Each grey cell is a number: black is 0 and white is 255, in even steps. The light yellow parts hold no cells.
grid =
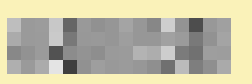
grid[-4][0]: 190
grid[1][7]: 150
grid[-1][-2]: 143
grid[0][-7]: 151
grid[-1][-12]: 62
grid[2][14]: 158
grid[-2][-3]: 113
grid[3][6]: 158
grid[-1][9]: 151
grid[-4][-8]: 164
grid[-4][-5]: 206
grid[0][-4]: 147
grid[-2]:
[136, 146, 155, 82, 140, 147, 142, 154, 155, 179, 173, 205, 123, 113, 158, 157]
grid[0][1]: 154
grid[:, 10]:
[135, 151, 173, 143]
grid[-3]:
[171, 154, 155, 202, 120, 152, 153, 150, 158, 151, 151, 161, 155, 121, 146, 164]
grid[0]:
[190, 154, 156, 200, 102, 153, 145, 150, 164, 151, 135, 206, 147, 77, 152, 160]

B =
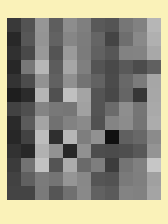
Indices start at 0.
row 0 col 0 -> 57
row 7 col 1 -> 91
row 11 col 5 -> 136
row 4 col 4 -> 144
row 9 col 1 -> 40
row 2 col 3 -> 84
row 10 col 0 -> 59
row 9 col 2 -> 177
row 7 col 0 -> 42
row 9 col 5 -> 145
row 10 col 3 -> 84
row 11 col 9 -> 127
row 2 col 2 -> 153
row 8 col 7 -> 16
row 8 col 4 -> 182
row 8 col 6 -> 145
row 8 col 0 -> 39
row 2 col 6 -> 97
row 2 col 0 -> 48
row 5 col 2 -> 181
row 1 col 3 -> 98
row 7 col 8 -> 140
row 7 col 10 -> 172
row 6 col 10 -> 169
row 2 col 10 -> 168
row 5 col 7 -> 72
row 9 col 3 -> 146
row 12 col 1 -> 68
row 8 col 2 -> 189
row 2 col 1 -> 73
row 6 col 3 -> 120
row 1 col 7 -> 68
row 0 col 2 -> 150

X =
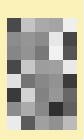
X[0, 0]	74
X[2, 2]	120
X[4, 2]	136
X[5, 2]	130
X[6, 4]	96
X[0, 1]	195
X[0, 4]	239
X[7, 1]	91
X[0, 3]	164
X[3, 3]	160
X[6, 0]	140

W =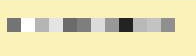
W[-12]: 116
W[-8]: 107
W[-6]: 219
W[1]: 255

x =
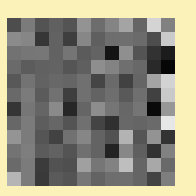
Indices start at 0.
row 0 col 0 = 77
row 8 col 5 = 134
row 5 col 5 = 112
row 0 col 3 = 96
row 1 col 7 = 110
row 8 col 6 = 99
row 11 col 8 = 111
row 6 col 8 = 103
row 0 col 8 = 164
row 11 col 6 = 99
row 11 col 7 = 110
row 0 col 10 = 212
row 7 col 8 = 104
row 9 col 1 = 126
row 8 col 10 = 147
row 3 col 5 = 95
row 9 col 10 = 50
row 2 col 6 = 99
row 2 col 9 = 84
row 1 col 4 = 62
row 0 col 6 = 109
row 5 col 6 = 99
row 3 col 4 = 85
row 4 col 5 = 112
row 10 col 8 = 190
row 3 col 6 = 142
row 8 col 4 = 113
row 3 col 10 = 41
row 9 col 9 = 95
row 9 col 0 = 115
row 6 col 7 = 117
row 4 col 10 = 164
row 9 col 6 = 99
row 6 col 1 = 118
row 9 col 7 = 35
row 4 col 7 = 106
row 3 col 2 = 97

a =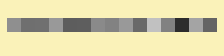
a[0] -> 143
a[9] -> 105
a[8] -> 153
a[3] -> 153
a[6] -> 138

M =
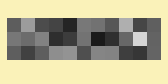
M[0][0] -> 93
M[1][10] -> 99
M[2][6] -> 133
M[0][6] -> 114
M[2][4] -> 147
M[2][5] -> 79
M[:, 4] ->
[37, 60, 147]
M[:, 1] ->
[156, 108, 65]
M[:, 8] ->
[175, 103, 62]
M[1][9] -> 213

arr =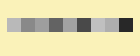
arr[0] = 185
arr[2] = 158
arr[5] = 73
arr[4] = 162

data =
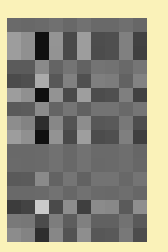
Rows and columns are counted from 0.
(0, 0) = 106
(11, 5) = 98
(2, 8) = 128
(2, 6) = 76
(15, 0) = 140
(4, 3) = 87
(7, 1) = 131
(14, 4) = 93
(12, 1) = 105
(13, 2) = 202
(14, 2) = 75
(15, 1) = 131
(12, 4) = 103
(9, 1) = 105
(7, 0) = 141
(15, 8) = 120
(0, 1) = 104
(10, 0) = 106
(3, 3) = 100
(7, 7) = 89
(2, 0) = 157
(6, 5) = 97
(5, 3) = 147
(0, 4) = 104
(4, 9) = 130
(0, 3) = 112
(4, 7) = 124
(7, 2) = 45
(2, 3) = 147
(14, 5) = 128
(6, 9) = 117
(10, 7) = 106
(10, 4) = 104
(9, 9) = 102
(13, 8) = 90
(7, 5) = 141

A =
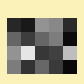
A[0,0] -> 39
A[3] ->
[124, 51, 103, 58, 9]
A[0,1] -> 25
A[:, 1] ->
[25, 61, 230, 51]
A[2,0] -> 147

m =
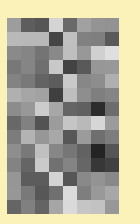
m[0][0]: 157
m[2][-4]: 191
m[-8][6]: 44
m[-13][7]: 89
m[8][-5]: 168
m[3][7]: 152
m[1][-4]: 192
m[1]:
[185, 184, 184, 69, 192, 129, 127, 89]
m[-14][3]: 212
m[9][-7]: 121
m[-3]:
[150, 92, 92, 212, 86, 137, 147, 136]
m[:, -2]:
[148, 127, 208, 151, 141, 127, 44, 214, 111, 35, 55, 147, 153, 194]
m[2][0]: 138
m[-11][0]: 120
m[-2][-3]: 126
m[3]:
[120, 133, 111, 200, 67, 89, 151, 152]
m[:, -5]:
[212, 69, 137, 200, 92, 63, 167, 156, 168, 135, 113, 212, 112, 166]
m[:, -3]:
[161, 129, 152, 89, 135, 142, 96, 185, 155, 98, 102, 137, 126, 197]
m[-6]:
[124, 179, 151, 168, 87, 155, 111, 125]
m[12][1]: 121
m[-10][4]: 201
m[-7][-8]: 104
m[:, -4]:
[105, 192, 191, 67, 201, 190, 101, 197, 87, 118, 132, 86, 219, 218]
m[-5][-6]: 192
